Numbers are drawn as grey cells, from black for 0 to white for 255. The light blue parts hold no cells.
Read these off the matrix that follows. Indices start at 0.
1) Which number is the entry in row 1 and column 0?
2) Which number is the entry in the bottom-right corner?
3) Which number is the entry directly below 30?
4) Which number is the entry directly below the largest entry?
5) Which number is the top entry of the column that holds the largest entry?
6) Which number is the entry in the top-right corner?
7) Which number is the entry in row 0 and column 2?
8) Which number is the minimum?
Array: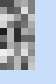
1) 156
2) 199
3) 115
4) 211
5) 74
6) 127
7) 156
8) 30

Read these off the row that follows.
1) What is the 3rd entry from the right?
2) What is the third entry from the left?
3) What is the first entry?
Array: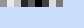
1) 65
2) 192
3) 150

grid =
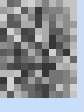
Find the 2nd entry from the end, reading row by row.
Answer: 141
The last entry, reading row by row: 195
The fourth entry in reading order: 195
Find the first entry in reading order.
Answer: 195
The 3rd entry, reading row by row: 117
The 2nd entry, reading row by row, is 104
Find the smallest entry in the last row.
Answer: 66
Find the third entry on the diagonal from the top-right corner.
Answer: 156
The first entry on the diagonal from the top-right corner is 195
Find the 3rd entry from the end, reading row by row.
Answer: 117
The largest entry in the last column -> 209
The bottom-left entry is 183
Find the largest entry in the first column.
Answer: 209
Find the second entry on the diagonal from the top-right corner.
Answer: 156
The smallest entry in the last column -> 104

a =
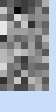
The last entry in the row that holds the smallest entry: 88
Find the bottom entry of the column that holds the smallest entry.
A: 74
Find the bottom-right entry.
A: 116
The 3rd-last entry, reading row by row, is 130
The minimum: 6
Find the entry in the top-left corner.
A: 74
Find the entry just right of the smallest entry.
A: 60
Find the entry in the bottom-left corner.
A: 100
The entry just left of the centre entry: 159
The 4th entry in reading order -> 60
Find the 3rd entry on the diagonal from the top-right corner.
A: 130
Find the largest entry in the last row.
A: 171
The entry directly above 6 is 74
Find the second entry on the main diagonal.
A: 116
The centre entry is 88
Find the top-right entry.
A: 171
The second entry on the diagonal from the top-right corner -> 143
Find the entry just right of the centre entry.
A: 159
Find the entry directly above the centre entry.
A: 116
